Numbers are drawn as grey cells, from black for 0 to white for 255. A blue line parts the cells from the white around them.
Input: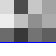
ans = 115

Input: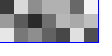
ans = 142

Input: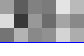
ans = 137

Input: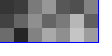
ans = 130

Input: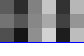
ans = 143

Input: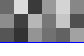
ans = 148
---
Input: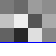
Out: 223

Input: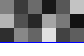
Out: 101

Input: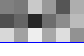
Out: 238

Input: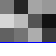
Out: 173

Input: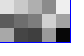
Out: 63

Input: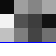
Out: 68

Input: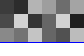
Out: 196

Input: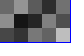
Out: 120

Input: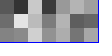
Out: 208
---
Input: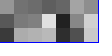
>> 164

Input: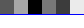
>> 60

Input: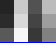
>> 82

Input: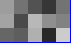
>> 54

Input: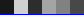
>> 129

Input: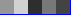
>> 120

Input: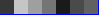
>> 74

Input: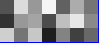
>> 172

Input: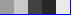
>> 39
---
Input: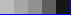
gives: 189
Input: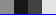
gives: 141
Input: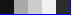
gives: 18
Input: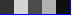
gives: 50
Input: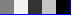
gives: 128
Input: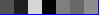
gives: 81
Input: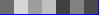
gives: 109
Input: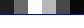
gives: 31
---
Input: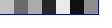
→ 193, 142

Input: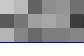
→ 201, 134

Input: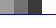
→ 157, 251

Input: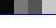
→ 9, 200

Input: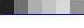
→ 33, 147

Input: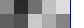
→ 138, 132

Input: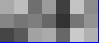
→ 170, 177
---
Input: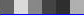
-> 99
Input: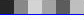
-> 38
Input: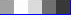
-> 161
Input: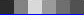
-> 43
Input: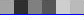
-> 163
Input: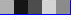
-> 175
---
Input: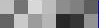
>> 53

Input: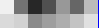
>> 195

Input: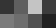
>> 81

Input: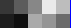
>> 149

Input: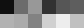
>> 237

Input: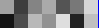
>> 34

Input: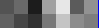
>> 140
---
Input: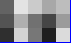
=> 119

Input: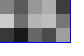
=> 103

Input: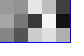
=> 204

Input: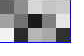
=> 182

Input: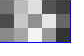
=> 244

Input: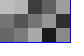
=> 169
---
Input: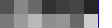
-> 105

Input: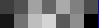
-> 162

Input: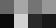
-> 116

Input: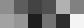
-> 67

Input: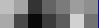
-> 51

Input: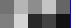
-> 141
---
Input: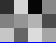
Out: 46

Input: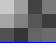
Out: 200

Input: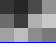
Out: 53

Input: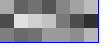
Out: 170

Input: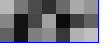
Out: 184

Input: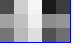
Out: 76

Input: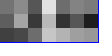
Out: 115
